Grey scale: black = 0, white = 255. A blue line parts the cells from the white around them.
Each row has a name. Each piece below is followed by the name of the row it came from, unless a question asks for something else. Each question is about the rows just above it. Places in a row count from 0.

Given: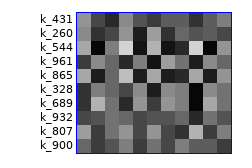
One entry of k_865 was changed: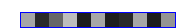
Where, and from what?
1, [29]
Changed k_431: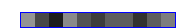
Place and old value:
2, [41]
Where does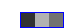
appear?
k_689
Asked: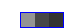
k_807
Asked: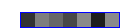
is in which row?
k_328
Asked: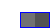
k_932
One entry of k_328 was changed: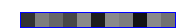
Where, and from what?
8, [7]

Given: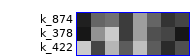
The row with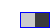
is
k_378
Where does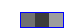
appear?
k_874
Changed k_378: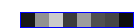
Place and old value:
7, [23]

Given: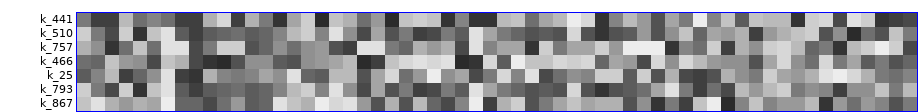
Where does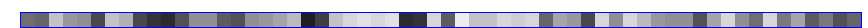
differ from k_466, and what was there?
20, [43]
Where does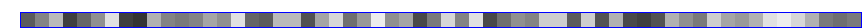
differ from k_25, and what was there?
59, [132]

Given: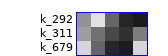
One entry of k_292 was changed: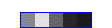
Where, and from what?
0, [146]
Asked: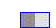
k_292
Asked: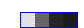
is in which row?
k_292
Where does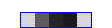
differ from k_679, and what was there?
1, [102]

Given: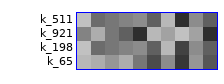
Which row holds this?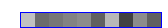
k_198
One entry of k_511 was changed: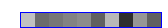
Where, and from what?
8, [140]
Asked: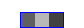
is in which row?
k_198
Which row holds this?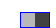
k_198
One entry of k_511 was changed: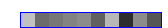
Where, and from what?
9, [96]

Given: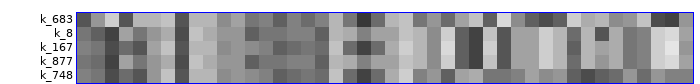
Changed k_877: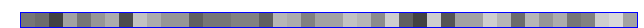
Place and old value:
29, [194]
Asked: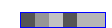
k_748

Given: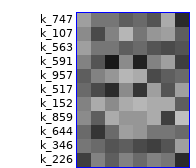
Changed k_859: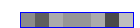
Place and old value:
6, [63]
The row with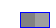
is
k_591
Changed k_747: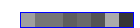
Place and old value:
7, [43]

